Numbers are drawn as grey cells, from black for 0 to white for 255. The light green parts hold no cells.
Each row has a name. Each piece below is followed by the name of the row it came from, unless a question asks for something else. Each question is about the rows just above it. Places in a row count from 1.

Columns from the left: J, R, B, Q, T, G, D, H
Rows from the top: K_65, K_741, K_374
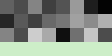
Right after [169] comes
[15]
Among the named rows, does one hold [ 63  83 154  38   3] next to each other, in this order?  no
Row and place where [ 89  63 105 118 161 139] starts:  K_741, 2
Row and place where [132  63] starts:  K_65, 3
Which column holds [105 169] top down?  Q
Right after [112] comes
[197]

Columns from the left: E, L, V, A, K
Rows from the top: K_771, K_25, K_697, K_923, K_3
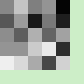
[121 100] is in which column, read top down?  A
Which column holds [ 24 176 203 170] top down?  V
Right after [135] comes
[196]
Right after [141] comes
[94]

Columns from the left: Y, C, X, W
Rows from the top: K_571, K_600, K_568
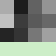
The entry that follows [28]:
[98]
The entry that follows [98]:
[148]

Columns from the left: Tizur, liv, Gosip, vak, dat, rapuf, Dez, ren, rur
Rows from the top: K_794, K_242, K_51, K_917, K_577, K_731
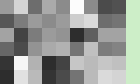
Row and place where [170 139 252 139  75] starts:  K_794, 4
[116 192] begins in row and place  K_917, 6
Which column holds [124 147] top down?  Gosip
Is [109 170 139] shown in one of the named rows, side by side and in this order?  yes

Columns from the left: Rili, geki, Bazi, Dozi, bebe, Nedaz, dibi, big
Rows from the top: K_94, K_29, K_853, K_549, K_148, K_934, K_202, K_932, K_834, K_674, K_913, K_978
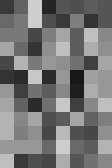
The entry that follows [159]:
[151]
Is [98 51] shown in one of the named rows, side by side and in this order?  no
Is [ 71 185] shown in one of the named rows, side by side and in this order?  yes
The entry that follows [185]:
[79]

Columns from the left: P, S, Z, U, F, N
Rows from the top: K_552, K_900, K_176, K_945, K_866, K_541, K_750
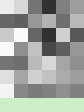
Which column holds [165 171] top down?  F
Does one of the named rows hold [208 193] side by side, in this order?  yes
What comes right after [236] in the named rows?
[215]
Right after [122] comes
[128]

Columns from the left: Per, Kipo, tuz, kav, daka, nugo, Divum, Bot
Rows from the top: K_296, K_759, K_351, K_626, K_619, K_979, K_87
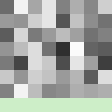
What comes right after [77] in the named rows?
[229]
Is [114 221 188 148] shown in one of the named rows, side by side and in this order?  no
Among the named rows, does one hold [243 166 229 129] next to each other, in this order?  yes

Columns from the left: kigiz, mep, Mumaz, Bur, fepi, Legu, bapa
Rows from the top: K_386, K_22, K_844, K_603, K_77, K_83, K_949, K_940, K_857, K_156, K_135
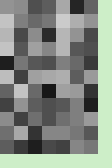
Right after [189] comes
[65]
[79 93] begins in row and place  K_386, 3
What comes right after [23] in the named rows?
[160]

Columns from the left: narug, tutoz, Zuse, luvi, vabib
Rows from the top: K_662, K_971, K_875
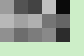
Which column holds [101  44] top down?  vabib
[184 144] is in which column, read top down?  narug
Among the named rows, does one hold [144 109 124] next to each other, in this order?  yes
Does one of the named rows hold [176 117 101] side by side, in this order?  yes

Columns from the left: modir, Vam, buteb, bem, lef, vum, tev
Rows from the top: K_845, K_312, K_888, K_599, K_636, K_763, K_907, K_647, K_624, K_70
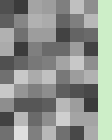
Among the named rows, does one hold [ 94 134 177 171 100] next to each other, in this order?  yes
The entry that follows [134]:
[177]
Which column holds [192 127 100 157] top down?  vum
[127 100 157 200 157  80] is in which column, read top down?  vum
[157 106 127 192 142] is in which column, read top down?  bem
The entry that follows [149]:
[127]
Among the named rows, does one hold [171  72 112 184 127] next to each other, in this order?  no

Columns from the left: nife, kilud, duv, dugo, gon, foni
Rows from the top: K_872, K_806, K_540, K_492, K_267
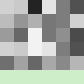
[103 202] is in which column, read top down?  kilud
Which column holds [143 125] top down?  gon
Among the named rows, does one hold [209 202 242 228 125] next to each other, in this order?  yes
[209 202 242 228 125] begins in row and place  K_492, 1
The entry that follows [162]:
[103]
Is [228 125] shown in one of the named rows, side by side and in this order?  yes
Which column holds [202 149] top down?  kilud

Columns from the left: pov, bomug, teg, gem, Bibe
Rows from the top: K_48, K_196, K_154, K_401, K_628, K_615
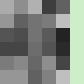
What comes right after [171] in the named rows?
[142]
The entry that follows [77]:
[115]
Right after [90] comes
[35]

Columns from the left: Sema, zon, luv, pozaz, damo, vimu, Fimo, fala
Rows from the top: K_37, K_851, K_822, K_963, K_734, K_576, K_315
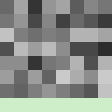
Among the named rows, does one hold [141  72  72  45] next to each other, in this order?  yes
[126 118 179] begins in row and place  K_822, 4
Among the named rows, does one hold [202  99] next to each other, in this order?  no
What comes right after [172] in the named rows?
[141]
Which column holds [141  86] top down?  Fimo

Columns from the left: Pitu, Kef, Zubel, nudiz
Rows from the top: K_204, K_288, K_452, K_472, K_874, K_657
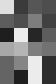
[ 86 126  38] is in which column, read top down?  Zubel
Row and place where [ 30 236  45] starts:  K_657, 2
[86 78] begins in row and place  K_204, 3

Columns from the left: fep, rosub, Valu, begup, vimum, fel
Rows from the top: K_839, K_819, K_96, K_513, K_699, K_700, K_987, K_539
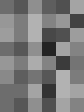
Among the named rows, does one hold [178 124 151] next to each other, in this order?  no
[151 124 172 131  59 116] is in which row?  K_699
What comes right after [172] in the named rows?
[131]

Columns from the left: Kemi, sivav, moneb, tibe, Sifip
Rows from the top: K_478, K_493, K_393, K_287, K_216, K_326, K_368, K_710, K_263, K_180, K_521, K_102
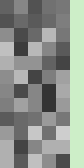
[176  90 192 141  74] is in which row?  K_102
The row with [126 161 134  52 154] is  K_710
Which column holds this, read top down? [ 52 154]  tibe
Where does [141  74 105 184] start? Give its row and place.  K_393, 1
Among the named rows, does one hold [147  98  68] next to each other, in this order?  yes

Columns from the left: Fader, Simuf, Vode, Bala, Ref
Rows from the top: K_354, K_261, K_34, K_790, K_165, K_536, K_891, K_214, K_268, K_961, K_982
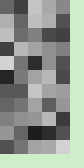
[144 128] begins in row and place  K_790, 4
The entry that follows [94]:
[150]
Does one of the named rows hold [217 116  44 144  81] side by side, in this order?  no
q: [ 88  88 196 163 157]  K_891
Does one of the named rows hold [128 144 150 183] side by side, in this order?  yes

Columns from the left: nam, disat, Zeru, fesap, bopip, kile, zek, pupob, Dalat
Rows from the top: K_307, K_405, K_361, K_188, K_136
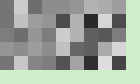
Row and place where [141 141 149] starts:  K_307, 4
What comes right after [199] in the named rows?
[133]
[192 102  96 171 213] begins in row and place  K_188, 5
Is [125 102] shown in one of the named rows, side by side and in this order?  no
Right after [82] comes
[163]
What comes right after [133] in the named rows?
[125]
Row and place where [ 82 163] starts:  K_136, 5

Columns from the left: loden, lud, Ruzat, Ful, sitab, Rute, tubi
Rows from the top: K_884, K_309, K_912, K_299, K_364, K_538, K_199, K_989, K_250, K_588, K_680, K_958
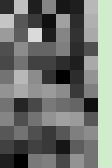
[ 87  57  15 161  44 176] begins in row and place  K_309, 2
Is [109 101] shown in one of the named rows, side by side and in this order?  yes
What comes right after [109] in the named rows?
[101]
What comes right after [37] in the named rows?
[72]

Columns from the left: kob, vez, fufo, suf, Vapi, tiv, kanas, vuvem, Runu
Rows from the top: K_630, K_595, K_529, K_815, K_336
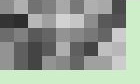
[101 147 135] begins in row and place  K_529, 4
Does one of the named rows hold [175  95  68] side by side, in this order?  yes

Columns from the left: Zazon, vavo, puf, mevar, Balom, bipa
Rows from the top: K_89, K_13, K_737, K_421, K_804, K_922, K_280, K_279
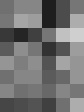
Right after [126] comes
[142]
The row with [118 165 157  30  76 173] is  K_13

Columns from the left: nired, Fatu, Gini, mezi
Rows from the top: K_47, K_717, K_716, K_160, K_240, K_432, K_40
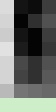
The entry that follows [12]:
[61]
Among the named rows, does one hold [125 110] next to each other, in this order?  no

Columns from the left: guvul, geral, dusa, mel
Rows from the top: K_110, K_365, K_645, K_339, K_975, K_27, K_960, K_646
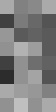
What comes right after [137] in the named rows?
[170]
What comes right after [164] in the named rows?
[84]
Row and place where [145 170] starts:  K_646, 3

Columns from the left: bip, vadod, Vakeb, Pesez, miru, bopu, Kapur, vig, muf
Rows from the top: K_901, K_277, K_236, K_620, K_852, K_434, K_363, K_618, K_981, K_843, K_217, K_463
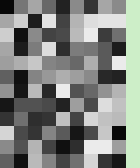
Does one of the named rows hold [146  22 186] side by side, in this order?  yes
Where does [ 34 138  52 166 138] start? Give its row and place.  K_901, 5
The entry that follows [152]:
[174]
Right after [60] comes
[112]

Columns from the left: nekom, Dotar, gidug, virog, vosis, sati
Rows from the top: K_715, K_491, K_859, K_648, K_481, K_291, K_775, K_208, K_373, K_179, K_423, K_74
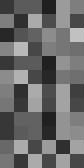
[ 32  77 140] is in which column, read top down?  virog
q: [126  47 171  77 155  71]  K_491
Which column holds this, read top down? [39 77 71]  virog
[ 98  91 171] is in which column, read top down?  Dotar
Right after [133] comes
[185]
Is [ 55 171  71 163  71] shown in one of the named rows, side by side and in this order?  yes
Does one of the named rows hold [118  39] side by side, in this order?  no

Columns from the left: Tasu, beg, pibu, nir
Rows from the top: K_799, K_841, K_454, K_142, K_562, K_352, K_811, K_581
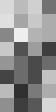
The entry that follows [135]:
[238]
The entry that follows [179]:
[172]
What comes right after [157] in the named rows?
[62]
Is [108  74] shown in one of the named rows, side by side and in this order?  yes
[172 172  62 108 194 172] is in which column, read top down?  nir
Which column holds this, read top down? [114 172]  nir
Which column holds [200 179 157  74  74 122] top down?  pibu

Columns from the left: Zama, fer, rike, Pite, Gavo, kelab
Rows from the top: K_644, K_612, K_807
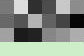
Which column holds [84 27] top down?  fer
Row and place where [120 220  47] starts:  K_644, 1

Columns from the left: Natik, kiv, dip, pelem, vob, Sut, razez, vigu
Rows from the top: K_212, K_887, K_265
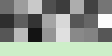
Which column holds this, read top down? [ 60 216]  vob
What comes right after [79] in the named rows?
[60]
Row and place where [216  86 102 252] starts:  K_887, 5

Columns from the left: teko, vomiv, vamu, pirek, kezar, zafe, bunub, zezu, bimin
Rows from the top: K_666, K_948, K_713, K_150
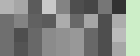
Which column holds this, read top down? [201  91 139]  pirek
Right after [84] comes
[104]
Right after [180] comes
[166]
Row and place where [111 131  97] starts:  K_948, 1
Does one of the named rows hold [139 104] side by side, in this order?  no

